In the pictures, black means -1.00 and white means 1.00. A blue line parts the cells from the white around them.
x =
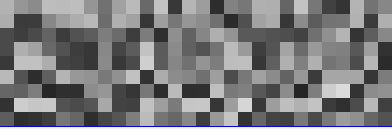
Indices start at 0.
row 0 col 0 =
0.40
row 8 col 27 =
-0.35
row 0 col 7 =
-0.11
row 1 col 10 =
-0.57
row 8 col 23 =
-0.05
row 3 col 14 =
-0.35
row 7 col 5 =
-0.41
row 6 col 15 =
0.50
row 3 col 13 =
-0.24
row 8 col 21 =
-0.05
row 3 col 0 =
-0.42
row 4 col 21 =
0.00
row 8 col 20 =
-0.49
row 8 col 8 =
-0.33
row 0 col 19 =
0.37
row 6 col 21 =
-0.71
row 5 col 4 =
0.41
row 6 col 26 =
0.10
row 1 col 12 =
-0.07
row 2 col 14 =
0.05
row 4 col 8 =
-0.56
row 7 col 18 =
-0.56
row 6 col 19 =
-0.46
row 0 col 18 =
0.38
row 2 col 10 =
-0.03
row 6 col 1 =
-0.23
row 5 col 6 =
0.15
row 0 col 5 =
0.49
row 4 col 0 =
-0.55
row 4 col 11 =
-0.28
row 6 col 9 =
-0.58
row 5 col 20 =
-0.22
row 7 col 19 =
0.23
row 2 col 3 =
-0.22
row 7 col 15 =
-0.58
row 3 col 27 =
-0.61
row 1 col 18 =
0.27
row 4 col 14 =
0.16
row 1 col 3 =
0.06

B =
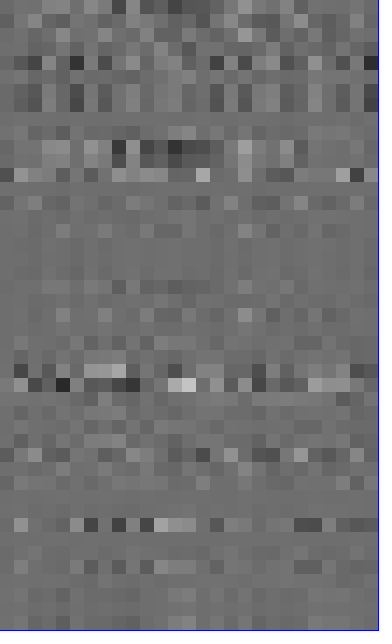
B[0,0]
-0.17
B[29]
[-0.13, -0.21, -0.13, -0.18, -0.10, -0.14, -0.07, -0.06, -0.03, -0.17, -0.12, -0.15, -0.19, -0.14, -0.10, -0.10, -0.15, -0.15, -0.20, -0.11, -0.16, -0.12, -0.11, -0.12, -0.10, -0.20, -0.18]
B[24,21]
-0.21
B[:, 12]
[-0.47, -0.24, -0.23, -0.15, 0.02, -0.04, -0.04, -0.03, -0.14, -0.02, -0.60, -0.42, -0.21, -0.13, -0.22, -0.10, -0.19, -0.12, -0.12, -0.12, -0.27, -0.14, -0.21, -0.15, -0.07, -0.19, -0.39, 0.33, -0.13, -0.19, -0.08, -0.23, -0.29, -0.19, -0.16, -0.14, -0.11, 0.12, -0.14, -0.16, -0.02, -0.13, -0.06, -0.11, -0.03]
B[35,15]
-0.14
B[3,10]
-0.15
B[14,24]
-0.17
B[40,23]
-0.08
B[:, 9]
[0.05, 0.01, -0.17, -0.07, 0.08, -0.22, -0.01, 0.00, -0.13, -0.25, 0.12, 0.03, 0.02, -0.15, -0.03, -0.17, -0.15, -0.12, -0.12, -0.11, -0.06, -0.12, -0.16, -0.14, -0.10, -0.17, -0.26, -0.58, -0.20, -0.17, -0.10, -0.18, 0.06, -0.15, -0.09, -0.14, -0.16, 0.00, -0.13, -0.10, -0.08, -0.15, -0.20, -0.16, -0.24]
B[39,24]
-0.15
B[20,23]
-0.13
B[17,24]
-0.15
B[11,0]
-0.17
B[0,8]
-0.44
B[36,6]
-0.15
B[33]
[-0.14, -0.13, -0.17, -0.14, -0.03, -0.13, -0.12, -0.04, -0.13, -0.15, -0.06, -0.18, -0.19, -0.08, -0.14, -0.19, -0.12, 0.03, -0.10, -0.21, -0.14, -0.18, -0.10, -0.20, -0.17, -0.12, -0.14]
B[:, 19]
[-0.12, -0.31, -0.29, -0.03, 0.08, -0.14, -0.01, 0.01, -0.14, -0.15, -0.11, -0.12, -0.28, -0.14, -0.27, -0.14, -0.22, -0.12, -0.12, -0.11, -0.13, -0.10, -0.25, -0.16, -0.12, -0.11, -0.02, -0.18, -0.04, -0.11, -0.13, -0.09, -0.37, -0.21, -0.18, -0.14, -0.14, -0.09, -0.13, -0.18, -0.11, -0.11, -0.14, -0.14, -0.15]
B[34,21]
-0.11
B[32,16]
0.14
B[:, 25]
[-0.09, 0.01, -0.11, -0.20, -0.06, -0.12, -0.09, -0.09, -0.15, -0.12, -0.07, -0.11, -0.48, -0.13, -0.03, -0.13, -0.13, -0.13, -0.13, -0.13, -0.12, -0.15, -0.12, -0.13, -0.19, -0.19, -0.39, -0.06, -0.21, -0.20, -0.17, -0.23, 0.05, -0.12, -0.23, -0.13, -0.13, -0.32, -0.13, -0.10, -0.21, -0.16, -0.13, -0.13, -0.12]
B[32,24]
-0.20
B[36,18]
-0.15
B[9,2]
-0.21
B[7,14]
-0.15
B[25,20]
-0.16
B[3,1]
-0.13
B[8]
[-0.14, -0.12, -0.13, -0.13, -0.14, -0.13, -0.14, -0.14, -0.13, -0.13, -0.13, -0.13, -0.14, -0.14, -0.12, -0.14, -0.14, -0.12, -0.13, -0.14, -0.15, -0.13, -0.13, -0.14, -0.12, -0.15, -0.13]
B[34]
[-0.20, -0.05, -0.09, -0.10, -0.17, -0.12, -0.18, -0.13, -0.07, -0.09, -0.07, -0.08, -0.16, -0.15, -0.01, -0.14, -0.14, -0.07, -0.14, -0.18, -0.19, -0.11, -0.12, -0.12, -0.02, -0.23, -0.07]
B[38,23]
-0.14
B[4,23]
-0.15
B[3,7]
-0.21
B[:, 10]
[-0.35, -0.05, 0.01, -0.15, -0.21, -0.15, -0.18, -0.19, -0.13, -0.15, -0.45, -0.32, 0.09, -0.14, -0.08, -0.14, -0.06, -0.14, -0.14, -0.15, -0.22, -0.14, -0.03, -0.11, -0.22, -0.12, -0.08, -0.20, -0.11, -0.12, -0.20, -0.11, -0.02, -0.06, -0.07, -0.13, -0.14, -0.45, -0.14, -0.12, -0.28, -0.13, -0.14, -0.14, -0.15]
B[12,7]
-0.11

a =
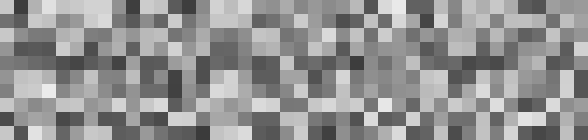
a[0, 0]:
0.56
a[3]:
[0.17, -0.33, -0.30, -0.33, 0.60, 0.35, -0.39, 0.18, 0.38, -0.25, 0.45, 0.18, 0.65, 0.18, 0.43, -0.21, -0.20, 0.03, 0.33, 0.41, 0.05, -0.04, 0.53, 0.32, -0.30, 0.30, 0.03, 0.15, 0.18, 0.10, -0.31, -0.15, 0.48, 0.44, -0.25, 0.22, -0.18, 0.14, 0.18, 0.28, -0.28, 0.64]
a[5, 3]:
0.40
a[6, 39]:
-0.05
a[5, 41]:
-0.33
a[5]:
[0.16, 0.51, 0.55, 0.40, -0.20, 0.07, 0.52, 0.03, 0.02, 0.48, -0.27, 0.09, -0.48, 0.21, -0.38, 0.41, 0.65, 0.23, -0.27, -0.27, 0.28, 0.28, -0.36, 0.01, 0.67, -0.06, 0.12, 0.07, 0.17, 0.00, 0.54, 0.60, -0.35, -0.25, 0.54, 0.16, 0.51, 0.20, 0.14, -0.08, 0.63, -0.33]
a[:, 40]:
[0.17, 0.49, 0.04, -0.28, -0.23, 0.63, 0.64, 0.11, 0.40, 0.50]
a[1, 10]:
0.10
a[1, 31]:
0.67
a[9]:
[0.56, -0.34, 0.77, 0.48, -0.21, 0.22, 0.57, 0.53, -0.27, -0.24, 0.20, -0.10, -0.26, -0.30, -0.54, 0.53, 0.60, 0.72, -0.28, -0.33, 0.10, 0.60, -0.26, -0.50, 0.12, -0.14, 0.03, 0.37, 0.71, -0.30, -0.22, 0.51, -0.40, 0.00, 0.52, -0.01, 0.66, -0.27, -0.44, -0.37, 0.50, -0.31]
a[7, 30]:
0.49
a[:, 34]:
[0.37, 0.52, -0.01, -0.25, -0.36, 0.54, 0.71, 0.03, 0.51, 0.52]
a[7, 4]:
0.53
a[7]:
[0.56, 0.28, 0.08, 0.19, 0.53, 0.55, 0.17, 0.26, 0.66, 0.17, 0.57, 0.70, -0.28, 0.07, 0.56, 0.37, 0.18, 0.30, 0.71, 0.65, -0.07, -0.06, 0.56, 0.69, 0.50, 0.60, -0.08, 0.81, 0.20, -0.19, 0.49, 0.10, 0.59, 0.42, 0.03, 0.73, 0.08, -0.38, -0.23, 0.71, 0.11, 0.22]
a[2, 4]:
0.40
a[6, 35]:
0.08
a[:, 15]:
[0.65, 0.55, 0.03, -0.21, -0.18, 0.41, 0.70, 0.37, 0.31, 0.53]
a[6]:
[0.00, 0.56, 0.59, 0.84, 0.06, 0.27, 0.39, 0.10, -0.12, 0.15, -0.16, -0.16, -0.49, 0.13, -0.10, 0.70, 0.64, 0.35, 0.05, -0.15, 0.06, 0.60, -0.17, -0.04, 0.51, 0.03, 0.28, 0.02, 0.13, 0.15, 0.46, 0.51, -0.16, 0.32, 0.71, 0.08, 0.55, 0.11, 0.01, -0.05, 0.64, -0.33]
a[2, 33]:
0.34
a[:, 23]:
[0.09, -0.02, 0.71, 0.32, -0.31, 0.01, -0.04, 0.69, -0.19, -0.50]
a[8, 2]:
0.29
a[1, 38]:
0.40
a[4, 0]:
-0.04
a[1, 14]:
0.17
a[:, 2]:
[0.40, 0.58, -0.04, -0.30, -0.17, 0.55, 0.59, 0.08, 0.29, 0.77]
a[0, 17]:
0.69

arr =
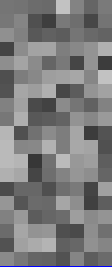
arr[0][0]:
-0.08
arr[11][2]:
-0.57
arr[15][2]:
-0.28
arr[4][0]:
0.11
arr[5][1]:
-0.02
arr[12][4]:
0.03
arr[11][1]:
0.42
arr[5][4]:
0.26
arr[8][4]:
-0.22
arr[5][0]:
-0.38
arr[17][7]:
0.04
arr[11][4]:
0.47
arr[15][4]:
-0.15
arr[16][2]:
0.15
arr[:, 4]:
[0.52, -0.05, -0.28, -0.01, -0.05, 0.26, -0.44, 0.09, -0.22, -0.02, -0.02, 0.47, 0.03, -0.13, 0.30, -0.15, -0.38, -0.25, -0.36]
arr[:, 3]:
[-0.17, -0.51, -0.24, 0.29, -0.21, 0.24, 0.38, -0.48, -0.28, 0.09, 0.40, -0.11, -0.14, -0.38, -0.18, -0.20, 0.18, 0.41, -0.22]
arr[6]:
[-0.36, 0.30, 0.23, 0.38, -0.44, -0.28, 0.16, 0.27]
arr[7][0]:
0.01
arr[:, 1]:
[-0.10, 0.04, 0.01, 0.10, 0.29, -0.02, 0.30, 0.26, 0.37, -0.37, 0.05, 0.42, 0.31, -0.19, -0.33, 0.20, 0.30, 0.26, -0.07]
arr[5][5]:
0.31
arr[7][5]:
-0.08
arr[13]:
[-0.41, -0.19, -0.19, -0.38, -0.13, -0.04, -0.47, 0.26]
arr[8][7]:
0.21
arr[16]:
[-0.16, 0.30, 0.15, 0.18, -0.38, -0.42, 0.11, -0.12]
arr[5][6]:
0.05
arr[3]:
[-0.47, 0.10, 0.28, 0.29, -0.01, 0.07, 0.15, 0.38]
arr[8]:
[-0.07, 0.37, -0.31, -0.28, -0.22, 0.15, 0.06, 0.21]
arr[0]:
[-0.08, -0.10, -0.15, -0.17, 0.52, 0.03, -0.21, -0.04]
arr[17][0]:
-0.36
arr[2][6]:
-0.18
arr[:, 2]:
[-0.15, -0.37, -0.31, 0.28, 0.09, 0.07, 0.23, -0.42, -0.31, -0.11, 0.07, -0.57, -0.46, -0.19, -0.16, -0.28, 0.15, 0.34, -0.21]

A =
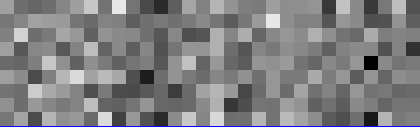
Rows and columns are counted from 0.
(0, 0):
0.25
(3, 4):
-0.31
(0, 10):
-0.42
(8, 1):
0.29
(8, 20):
0.47
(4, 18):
0.17
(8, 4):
0.13
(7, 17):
-0.39
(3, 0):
0.25
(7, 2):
0.19
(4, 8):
-0.24
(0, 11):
-0.67
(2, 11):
-0.32
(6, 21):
0.29
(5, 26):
0.16
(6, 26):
-0.10
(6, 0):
-0.10
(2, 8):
0.08
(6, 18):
-0.16
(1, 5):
-0.08
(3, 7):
-0.22
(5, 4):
0.43
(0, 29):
-0.35
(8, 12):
0.10
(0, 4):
0.04
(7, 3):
0.05
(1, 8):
0.00
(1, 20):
0.11
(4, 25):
0.18
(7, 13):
-0.17
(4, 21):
-0.10
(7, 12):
-0.21
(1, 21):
0.01
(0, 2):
-0.21
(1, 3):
0.23
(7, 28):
-0.09
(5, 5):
0.71
